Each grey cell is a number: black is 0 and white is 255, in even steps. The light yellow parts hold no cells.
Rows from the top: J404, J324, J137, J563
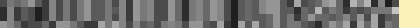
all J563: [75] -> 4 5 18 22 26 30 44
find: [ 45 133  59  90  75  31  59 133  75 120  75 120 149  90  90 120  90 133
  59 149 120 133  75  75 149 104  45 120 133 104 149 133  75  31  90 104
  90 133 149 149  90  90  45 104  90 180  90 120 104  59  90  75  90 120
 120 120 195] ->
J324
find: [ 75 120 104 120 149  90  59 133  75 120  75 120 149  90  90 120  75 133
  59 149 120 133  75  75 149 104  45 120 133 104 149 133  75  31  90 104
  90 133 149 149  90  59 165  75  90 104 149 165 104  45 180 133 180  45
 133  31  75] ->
J404
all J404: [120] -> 1 3 9 11 15 20 27
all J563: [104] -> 2 6 21 38 46 52 56

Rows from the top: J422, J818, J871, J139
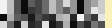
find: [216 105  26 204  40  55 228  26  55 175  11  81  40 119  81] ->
J139
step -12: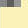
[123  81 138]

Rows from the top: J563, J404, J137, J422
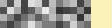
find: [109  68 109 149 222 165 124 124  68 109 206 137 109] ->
J422
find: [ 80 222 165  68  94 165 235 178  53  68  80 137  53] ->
J404
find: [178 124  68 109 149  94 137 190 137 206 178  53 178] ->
J137
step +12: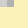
[218 190]

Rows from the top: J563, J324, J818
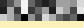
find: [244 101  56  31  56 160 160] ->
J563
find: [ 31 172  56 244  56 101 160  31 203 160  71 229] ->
J324
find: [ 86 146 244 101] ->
J563
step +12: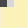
[ 83 227]
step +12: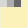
[227 184 113]
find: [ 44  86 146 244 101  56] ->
J563
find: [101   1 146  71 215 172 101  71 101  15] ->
J818

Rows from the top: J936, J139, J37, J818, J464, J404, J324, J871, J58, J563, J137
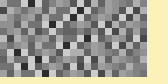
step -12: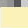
[147 133  75 192]
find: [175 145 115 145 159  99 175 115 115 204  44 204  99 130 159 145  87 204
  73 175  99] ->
J37
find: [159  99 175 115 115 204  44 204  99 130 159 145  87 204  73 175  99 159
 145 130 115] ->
J137
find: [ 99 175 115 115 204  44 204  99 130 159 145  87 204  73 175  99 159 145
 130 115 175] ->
J58
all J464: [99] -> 3 9 10 12 18 20
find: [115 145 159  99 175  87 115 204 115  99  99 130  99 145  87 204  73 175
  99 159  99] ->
J464

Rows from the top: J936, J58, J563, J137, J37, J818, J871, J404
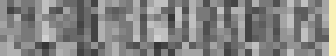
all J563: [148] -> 0 8 14 21 23 31
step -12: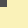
[67]
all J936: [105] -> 1 9 10 24 26 45

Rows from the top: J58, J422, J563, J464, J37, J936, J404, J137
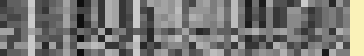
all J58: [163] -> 9 16 21 23 29 38
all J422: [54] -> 6 14 17 21 37 39 44
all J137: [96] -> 1 2 7 12 14 20 24 28
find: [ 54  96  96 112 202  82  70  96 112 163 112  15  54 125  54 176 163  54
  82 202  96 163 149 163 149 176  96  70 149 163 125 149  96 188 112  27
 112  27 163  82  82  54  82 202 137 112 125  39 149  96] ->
J58
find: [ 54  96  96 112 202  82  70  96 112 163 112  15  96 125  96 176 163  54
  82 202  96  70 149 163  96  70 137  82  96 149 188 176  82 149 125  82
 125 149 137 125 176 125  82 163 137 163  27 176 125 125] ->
J137

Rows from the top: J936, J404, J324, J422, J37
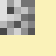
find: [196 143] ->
J404
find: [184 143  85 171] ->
J422
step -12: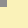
[131]
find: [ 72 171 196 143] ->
J404
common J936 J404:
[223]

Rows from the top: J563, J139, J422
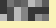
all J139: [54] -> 0 4 5 6
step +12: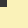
[66]

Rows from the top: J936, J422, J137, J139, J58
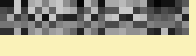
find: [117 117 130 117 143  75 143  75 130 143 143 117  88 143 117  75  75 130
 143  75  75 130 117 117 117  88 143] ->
J139
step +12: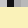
[211  30 181 197]

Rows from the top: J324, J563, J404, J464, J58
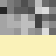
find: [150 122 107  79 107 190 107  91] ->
J324
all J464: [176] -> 1 2
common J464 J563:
[138]
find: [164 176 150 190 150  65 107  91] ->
J404
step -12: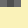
[95 67 95]

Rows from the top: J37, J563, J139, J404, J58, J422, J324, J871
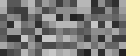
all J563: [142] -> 5 8 9 10 15
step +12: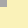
[180]
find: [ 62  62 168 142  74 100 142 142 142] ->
J563
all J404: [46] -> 1 5 16
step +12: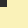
[58]
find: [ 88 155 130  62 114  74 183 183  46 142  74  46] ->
J37

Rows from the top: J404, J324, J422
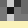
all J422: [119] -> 0 2 3
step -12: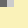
[ 92 192]
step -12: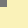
[107]
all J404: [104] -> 0 3
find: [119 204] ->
J422
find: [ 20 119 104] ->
J324
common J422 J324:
[119]

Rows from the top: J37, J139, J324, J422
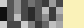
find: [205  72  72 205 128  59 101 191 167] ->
J422
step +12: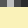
[ 98 203  84  55]
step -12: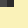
[60 31]
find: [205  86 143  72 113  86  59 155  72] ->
J37
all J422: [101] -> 6

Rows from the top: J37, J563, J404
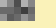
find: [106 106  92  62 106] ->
J563
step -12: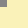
[122]
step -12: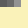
[ 80  94 135]
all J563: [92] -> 2

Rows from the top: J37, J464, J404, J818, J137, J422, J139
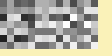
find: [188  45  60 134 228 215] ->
J422
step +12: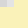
[227 240]

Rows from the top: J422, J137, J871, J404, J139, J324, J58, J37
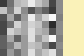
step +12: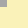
[179]
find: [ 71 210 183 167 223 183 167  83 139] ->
J139

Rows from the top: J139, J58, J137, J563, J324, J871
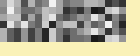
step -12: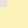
[216]
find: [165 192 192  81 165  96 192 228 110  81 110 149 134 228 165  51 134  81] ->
J137
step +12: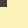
[77]
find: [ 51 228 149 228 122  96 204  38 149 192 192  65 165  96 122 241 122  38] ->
J563
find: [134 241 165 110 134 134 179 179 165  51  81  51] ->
J139

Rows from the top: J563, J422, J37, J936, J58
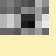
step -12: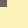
[90]
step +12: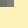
[126 139]

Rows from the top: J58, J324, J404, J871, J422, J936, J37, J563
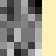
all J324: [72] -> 0 4
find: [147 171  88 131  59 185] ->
J37
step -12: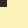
[32]

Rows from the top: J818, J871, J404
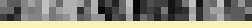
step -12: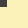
[52]
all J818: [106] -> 8 17 30
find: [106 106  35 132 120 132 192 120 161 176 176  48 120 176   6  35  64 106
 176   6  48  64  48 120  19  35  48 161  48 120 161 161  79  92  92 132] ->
J871
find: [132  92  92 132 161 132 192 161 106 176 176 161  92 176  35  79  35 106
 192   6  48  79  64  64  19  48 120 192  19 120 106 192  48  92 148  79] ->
J818
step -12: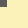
[80]
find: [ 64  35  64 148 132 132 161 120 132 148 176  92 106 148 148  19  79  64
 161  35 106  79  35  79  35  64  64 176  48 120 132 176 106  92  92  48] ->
J404

